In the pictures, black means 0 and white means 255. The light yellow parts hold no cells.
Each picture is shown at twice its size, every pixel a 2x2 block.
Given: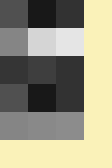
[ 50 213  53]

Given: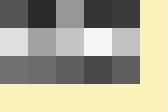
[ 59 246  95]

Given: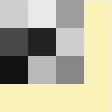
[158  34  18]

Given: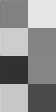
[230 204]

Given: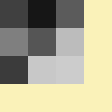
[91 85 59]

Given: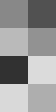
[ 81 186]

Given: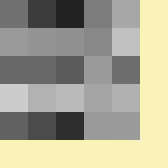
[167 136  91 178  97]
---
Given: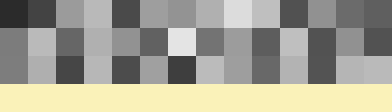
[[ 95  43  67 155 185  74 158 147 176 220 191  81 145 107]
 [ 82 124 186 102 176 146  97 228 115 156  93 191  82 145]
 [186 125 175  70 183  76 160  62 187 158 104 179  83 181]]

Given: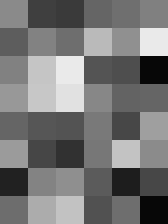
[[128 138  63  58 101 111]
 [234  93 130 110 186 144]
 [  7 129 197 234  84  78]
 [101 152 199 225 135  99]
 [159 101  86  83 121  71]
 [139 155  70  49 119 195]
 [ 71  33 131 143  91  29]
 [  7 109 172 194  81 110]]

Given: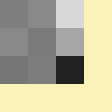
[[216 126 137]
 [166 136 122]
 [ 33 118 125]]

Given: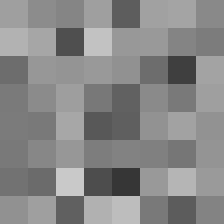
[[137 159 140 133 159  93 161 164]
 [124 178 166  79 194 152 153 132]
 [163 109 151 148 153 145 109  63]
 [159 122 139 158 120  97 138 121]
 [146 123 121 167  88  95 146 162]
 [148 121 135 151 125 130 128 118]
 [154 114 107 201  77  54 153 181]
 [131 145 159  96 177 189 121  92]]

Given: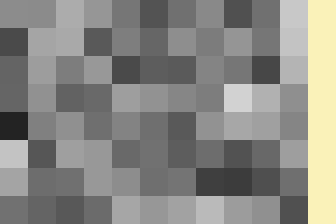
[[200 140 139 172 150 118  83 112 137  80 112]
 [195  74 165 169  89 126 102 142 124 149 118]
 [180 100 157 125 152  74  93  90 132 118  71]
 [143 101 145  98 105 158 146 134 125 210 177]
 [133  35 128 144 111 131 111  89 146 167 160]
 [158 195  86 159 152 105 113  93 109  82 104]
 [111 164 109 112 152 141 111 116  63  60  79]
 [ 80 113 100  88 107 166 151 162 186 156 144]]

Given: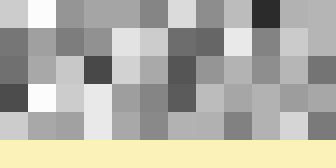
[[181 204 252 149 165 165 133 219 141 188  43 178]
 [181 118 160 125 145 227 204 109 102 233 131 203]
 [116 112 168 200  72 210 169  85 149 179 142 182]
 [167  76 252 204 233 158 133  91 188 166 178 157]
 [122 204 168 161 233 168 137 178 177 129 178 213]]
